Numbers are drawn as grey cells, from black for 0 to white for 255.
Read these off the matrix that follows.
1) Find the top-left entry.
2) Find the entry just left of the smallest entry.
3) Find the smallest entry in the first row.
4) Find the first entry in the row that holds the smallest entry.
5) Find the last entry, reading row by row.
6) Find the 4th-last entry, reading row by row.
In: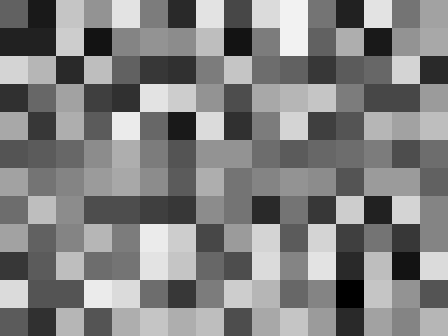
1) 97
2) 132
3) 25
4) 219
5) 182
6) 41

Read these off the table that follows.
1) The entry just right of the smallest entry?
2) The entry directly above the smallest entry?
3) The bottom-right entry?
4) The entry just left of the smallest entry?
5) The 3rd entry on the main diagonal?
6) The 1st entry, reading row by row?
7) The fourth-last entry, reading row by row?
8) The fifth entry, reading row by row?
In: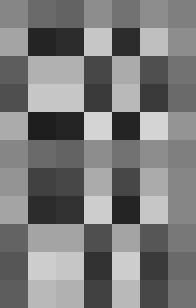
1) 36
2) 198
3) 114
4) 171
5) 177
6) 134
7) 65
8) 114

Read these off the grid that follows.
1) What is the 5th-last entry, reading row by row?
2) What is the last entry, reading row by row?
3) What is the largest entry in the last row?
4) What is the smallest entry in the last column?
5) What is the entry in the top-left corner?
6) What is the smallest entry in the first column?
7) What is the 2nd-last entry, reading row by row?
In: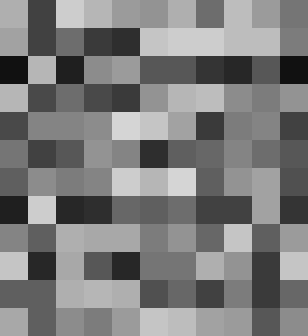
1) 189
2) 140
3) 197
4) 17
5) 175
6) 17
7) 87

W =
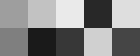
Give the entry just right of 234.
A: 40
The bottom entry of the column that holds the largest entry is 55
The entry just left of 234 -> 194
